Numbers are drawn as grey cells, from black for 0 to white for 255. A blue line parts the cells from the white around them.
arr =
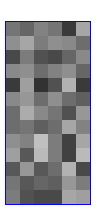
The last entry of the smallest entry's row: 58
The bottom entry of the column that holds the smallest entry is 73
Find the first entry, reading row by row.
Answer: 117
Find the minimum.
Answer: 50
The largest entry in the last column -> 186
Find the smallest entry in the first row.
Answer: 58
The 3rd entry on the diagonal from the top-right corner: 73
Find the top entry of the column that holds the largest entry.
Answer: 130
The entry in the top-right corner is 166
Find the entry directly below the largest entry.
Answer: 186
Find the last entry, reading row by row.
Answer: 159
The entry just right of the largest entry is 124
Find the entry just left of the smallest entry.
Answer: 159
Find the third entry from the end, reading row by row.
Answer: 73
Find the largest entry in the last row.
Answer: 166
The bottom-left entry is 124
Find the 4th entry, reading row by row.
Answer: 117
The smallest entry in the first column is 58
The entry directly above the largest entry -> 95
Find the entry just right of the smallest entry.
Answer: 81
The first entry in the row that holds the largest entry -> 143

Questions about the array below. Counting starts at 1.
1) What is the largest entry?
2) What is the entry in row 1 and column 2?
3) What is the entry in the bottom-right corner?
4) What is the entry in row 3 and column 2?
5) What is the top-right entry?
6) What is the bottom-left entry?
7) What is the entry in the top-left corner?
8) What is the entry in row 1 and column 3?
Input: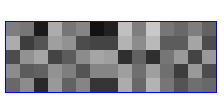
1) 200
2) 118
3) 104
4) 146
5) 98
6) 104
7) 126
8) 26

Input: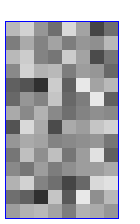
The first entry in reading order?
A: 185
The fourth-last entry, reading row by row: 125
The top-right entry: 111
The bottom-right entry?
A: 150
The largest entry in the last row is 185
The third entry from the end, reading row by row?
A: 178
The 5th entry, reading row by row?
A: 217
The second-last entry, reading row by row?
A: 170
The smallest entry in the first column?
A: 83
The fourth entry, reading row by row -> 111
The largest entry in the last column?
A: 225
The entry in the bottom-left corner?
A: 157
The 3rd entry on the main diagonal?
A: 131
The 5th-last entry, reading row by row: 163
